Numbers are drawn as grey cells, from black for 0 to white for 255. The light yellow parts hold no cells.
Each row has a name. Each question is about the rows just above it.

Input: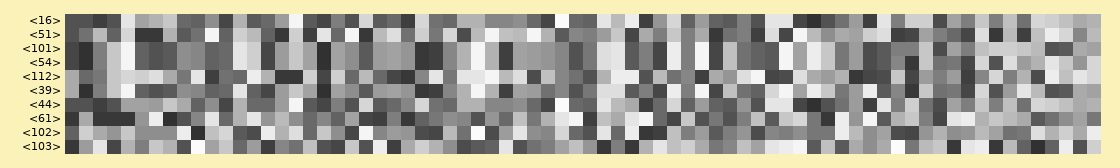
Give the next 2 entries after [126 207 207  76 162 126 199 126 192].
[113 214]
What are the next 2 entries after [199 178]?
[ 82 251]
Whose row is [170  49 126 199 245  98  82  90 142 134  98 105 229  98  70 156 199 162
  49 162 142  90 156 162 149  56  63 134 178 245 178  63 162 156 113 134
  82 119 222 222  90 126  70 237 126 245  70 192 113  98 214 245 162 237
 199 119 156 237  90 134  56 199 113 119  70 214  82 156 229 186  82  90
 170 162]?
<39>
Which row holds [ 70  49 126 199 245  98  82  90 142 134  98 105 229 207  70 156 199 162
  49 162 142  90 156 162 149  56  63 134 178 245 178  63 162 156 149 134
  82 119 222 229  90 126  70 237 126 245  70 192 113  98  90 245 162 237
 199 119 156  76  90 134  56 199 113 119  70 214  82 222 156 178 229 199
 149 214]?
<54>

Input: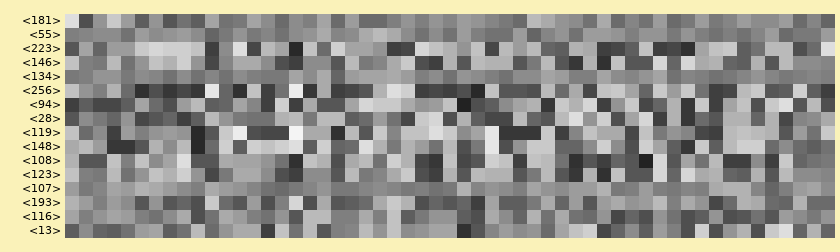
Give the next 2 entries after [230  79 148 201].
[201 101]
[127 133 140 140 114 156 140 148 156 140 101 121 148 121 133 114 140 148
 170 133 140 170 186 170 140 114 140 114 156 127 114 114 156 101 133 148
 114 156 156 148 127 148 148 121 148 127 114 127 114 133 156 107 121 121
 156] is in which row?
<55>
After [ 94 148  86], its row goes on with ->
[114  94 164 114 121 164 140 107 140 127 164 107 156 107 107 127 148 127
 148 133 156 148 133 121 107 186 170 148 140 114 170 107 133 114 156 107
 121 156 121 133 156 140 140 156 107 133 101]
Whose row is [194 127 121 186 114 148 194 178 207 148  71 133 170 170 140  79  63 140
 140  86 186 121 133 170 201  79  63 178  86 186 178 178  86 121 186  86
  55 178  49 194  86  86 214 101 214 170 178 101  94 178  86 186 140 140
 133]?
<146>
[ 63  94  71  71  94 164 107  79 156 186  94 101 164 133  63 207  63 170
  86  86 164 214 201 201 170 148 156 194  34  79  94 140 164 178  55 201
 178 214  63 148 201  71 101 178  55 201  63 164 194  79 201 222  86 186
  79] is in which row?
<94>

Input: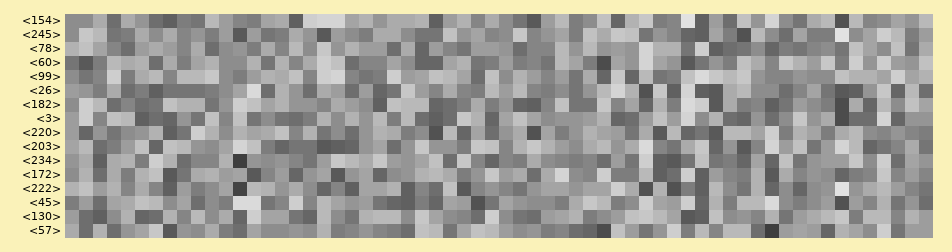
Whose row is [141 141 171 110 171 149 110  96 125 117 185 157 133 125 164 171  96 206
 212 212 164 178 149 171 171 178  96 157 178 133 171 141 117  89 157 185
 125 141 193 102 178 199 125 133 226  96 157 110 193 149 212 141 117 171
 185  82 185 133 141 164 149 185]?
<154>
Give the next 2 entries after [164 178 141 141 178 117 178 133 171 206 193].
[110 133]
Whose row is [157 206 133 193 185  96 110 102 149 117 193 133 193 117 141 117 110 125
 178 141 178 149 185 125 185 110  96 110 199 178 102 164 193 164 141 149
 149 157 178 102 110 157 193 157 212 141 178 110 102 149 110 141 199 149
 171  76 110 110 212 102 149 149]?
<3>

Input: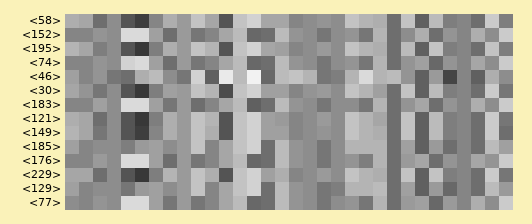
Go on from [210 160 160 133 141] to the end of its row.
[148 141 195 180 174 110 195  96 187 126 133 110 203 110]
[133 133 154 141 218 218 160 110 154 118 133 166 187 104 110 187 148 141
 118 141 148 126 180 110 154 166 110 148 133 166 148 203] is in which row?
<176>
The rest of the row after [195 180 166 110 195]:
[ 96 187 126 133 110 203 118]
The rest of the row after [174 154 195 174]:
[ 84 195 210 160 160 133 141 148 141 195 180 174 110 195  96 187 126 133
 110 203 110]

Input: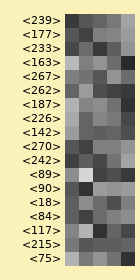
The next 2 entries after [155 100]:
[ 94 100]
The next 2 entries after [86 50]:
[155 147]
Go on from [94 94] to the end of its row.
[100]
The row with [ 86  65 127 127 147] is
<270>
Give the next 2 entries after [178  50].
[100  71]

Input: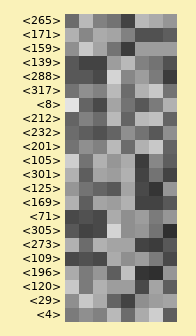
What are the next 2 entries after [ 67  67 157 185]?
[129 115]
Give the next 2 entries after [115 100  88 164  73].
[ 53 150]

